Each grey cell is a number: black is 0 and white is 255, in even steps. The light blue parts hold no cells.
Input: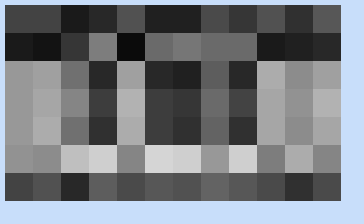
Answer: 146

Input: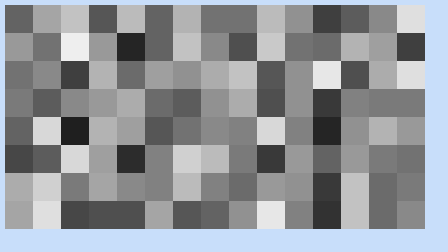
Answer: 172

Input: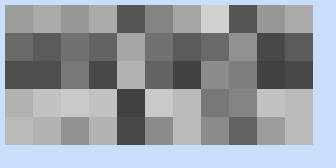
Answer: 178

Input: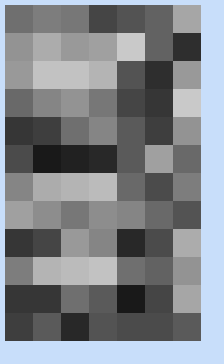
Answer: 54

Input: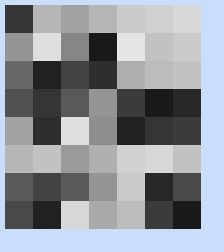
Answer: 89

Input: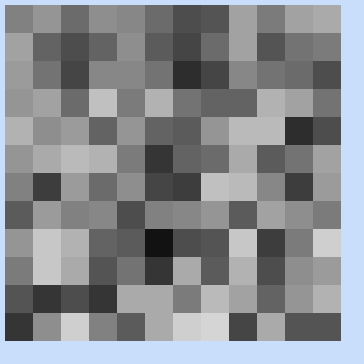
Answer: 84

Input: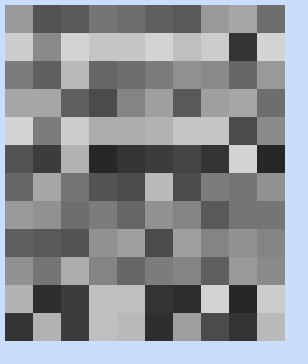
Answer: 178

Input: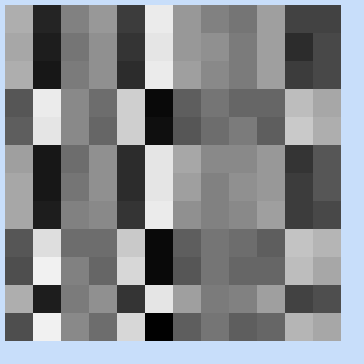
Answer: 174

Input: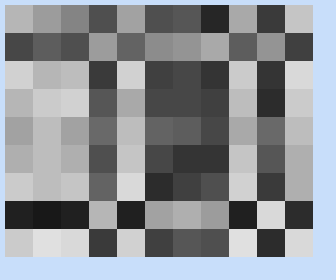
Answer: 32
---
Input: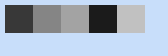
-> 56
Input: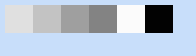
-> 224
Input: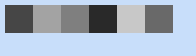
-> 70
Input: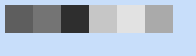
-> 94
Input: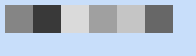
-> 133
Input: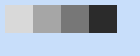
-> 217
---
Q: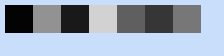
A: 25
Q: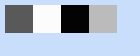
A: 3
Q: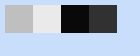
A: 9
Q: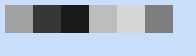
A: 26
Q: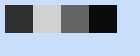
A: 100
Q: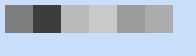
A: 186
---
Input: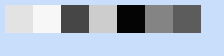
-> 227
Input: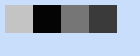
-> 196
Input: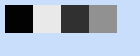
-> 2
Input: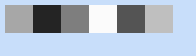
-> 167
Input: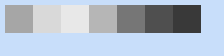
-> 166
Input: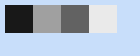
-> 24
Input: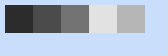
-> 44
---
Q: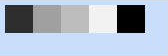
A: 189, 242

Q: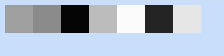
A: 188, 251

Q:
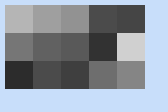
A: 89, 208

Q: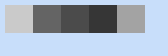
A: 75, 202

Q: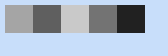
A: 201, 201

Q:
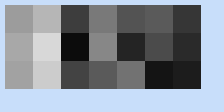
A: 135, 216

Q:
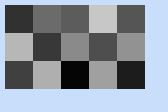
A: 138, 199
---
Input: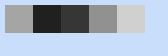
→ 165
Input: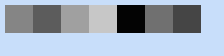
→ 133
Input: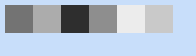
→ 115
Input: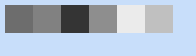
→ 109
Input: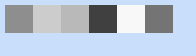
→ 142
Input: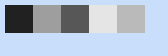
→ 33
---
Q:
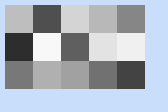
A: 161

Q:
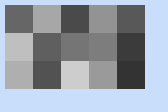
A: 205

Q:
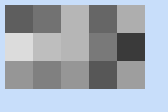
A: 150

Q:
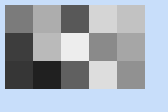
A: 96

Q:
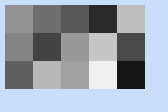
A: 161

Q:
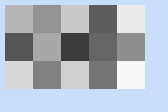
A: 208
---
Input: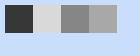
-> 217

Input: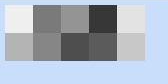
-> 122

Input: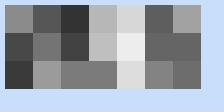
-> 86

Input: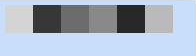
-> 55

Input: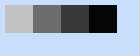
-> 109

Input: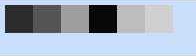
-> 85

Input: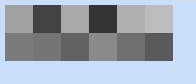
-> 67

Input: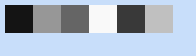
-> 151
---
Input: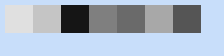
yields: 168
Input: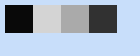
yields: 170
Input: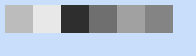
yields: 161
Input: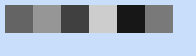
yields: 23
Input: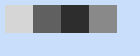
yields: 45
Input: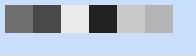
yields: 202
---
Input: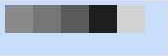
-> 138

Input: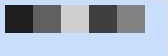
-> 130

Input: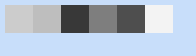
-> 204

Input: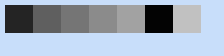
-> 162

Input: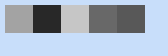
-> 163

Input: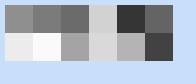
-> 236

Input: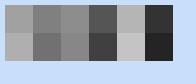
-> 181
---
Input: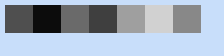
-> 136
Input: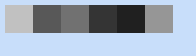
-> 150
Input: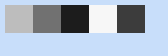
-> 60
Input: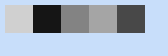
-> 72
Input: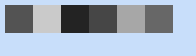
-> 103
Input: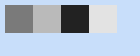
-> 227
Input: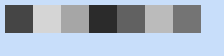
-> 116
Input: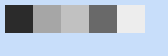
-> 237
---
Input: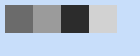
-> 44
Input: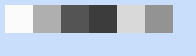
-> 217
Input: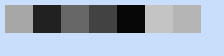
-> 196
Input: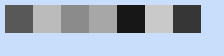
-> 201
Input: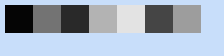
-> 69
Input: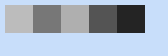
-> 84
